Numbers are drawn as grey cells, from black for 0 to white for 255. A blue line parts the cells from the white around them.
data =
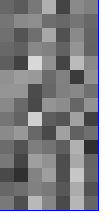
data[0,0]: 103
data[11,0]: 120
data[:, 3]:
[176, 110, 168, 129, 145, 107, 103, 148, 94, 73, 115, 146, 158, 121, 134]
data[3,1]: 96
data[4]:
[94, 65, 216, 145, 68, 187, 137]
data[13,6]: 82
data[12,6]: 102
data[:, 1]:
[91, 138, 84, 96, 65, 157, 149, 106, 99, 152, 83, 69, 48, 111, 79]
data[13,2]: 129
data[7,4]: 140
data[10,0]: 108
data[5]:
[145, 157, 153, 107, 129, 59, 145]
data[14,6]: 101
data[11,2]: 159
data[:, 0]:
[103, 117, 112, 104, 94, 145, 149, 137, 117, 138, 108, 120, 73, 103, 121]
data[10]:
[108, 83, 126, 115, 94, 177, 47]
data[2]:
[112, 84, 111, 168, 81, 138, 100]
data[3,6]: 99
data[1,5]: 117
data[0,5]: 138
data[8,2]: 208
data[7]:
[137, 106, 73, 148, 140, 102, 146]
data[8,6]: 64

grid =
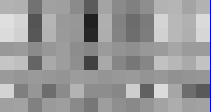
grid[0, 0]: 178
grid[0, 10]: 142
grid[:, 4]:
[159, 153, 154, 157, 157, 148, 139, 158]
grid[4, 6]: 65
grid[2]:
[219, 209, 87, 179, 154, 150, 38, 174, 131, 110, 125, 209, 184, 175, 214]
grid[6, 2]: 150
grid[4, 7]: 169
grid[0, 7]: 164
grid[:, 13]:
[164, 177, 175, 155, 170, 148, 109, 159]
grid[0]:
[178, 176, 114, 161, 159, 139, 91, 164, 138, 128, 142, 179, 181, 164, 178]
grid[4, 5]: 143
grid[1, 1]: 213
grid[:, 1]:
[176, 213, 209, 155, 191, 150, 127, 162]
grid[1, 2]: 84
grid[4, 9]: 119
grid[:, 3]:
[161, 181, 179, 151, 169, 151, 109, 154]
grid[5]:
[154, 150, 154, 151, 148, 156, 154, 149, 152, 154, 148, 152, 145, 148, 150]
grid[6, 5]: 179
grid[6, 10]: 97
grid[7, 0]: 160
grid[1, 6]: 32
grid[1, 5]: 151
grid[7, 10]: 149
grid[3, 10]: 152
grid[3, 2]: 139
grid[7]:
[160, 162, 129, 154, 158, 138, 119, 158, 143, 137, 149, 163, 173, 159, 162]
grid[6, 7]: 141
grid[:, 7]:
[164, 175, 174, 155, 169, 149, 141, 158]

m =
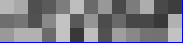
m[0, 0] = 184
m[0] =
[184, 169, 79, 90, 125, 190, 106, 152, 74, 124, 173, 73, 61]
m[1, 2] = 81
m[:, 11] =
[73, 57, 114]
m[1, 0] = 110
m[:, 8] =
[74, 105, 158]
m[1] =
[110, 117, 81, 137, 195, 89, 149, 76, 105, 71, 71, 57, 177]
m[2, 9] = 136
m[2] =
[153, 177, 177, 107, 195, 56, 190, 81, 158, 136, 115, 114, 194]

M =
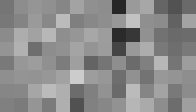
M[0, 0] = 117
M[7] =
[128, 123, 149, 123, 175, 81, 129, 135, 146, 182, 170, 141, 109, 159]
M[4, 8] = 142
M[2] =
[139, 173, 162, 183, 142, 150, 167, 157, 42, 55, 145, 114, 106, 108]
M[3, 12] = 110
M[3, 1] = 177
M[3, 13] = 121
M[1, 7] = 142
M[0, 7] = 141
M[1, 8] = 152
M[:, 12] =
[82, 98, 106, 110, 117, 148, 121, 109]
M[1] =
[120, 132, 154, 136, 187, 127, 136, 142, 152, 194, 143, 140, 98, 163]
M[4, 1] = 151
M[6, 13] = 140
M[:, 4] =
[134, 187, 142, 145, 124, 162, 175, 175]
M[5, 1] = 148
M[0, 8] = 38
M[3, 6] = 148
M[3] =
[148, 177, 110, 141, 145, 164, 148, 156, 68, 153, 173, 121, 110, 121]
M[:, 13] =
[106, 163, 108, 121, 157, 142, 140, 159]
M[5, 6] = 157
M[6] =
[134, 135, 166, 187, 175, 108, 128, 146, 106, 187, 133, 163, 121, 140]
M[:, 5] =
[163, 127, 150, 164, 159, 204, 108, 81]
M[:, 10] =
[167, 143, 145, 173, 128, 115, 133, 170]

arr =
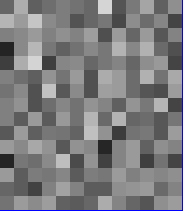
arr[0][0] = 102
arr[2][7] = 79
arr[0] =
[102, 173, 95, 110, 125, 114, 103, 213, 84, 121, 165, 96, 143]
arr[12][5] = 91
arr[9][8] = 60
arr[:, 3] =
[110, 138, 129, 119, 63, 147, 194, 110, 91, 119, 147, 138, 119, 129, 157]
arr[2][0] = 128
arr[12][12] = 143
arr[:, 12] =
[143, 68, 131, 80, 68, 169, 156, 68, 118, 156, 131, 68, 143, 131, 156]
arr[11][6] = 147
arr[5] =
[128, 110, 95, 147, 116, 154, 81, 172, 155, 108, 177, 115, 169]
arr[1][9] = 141
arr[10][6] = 136
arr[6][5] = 138
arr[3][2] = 183
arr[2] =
[128, 137, 154, 129, 144, 130, 158, 79, 155, 102, 154, 87, 131]
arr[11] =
[36, 119, 110, 138, 190, 75, 147, 65, 132, 154, 63, 115, 68]
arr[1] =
[181, 155, 197, 138, 125, 83, 103, 119, 72, 141, 108, 134, 68]
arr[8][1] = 92
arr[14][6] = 103
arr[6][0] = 115
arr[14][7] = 172
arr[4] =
[62, 173, 212, 63, 134, 138, 103, 119, 132, 102, 142, 153, 68]
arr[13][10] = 154
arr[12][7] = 119
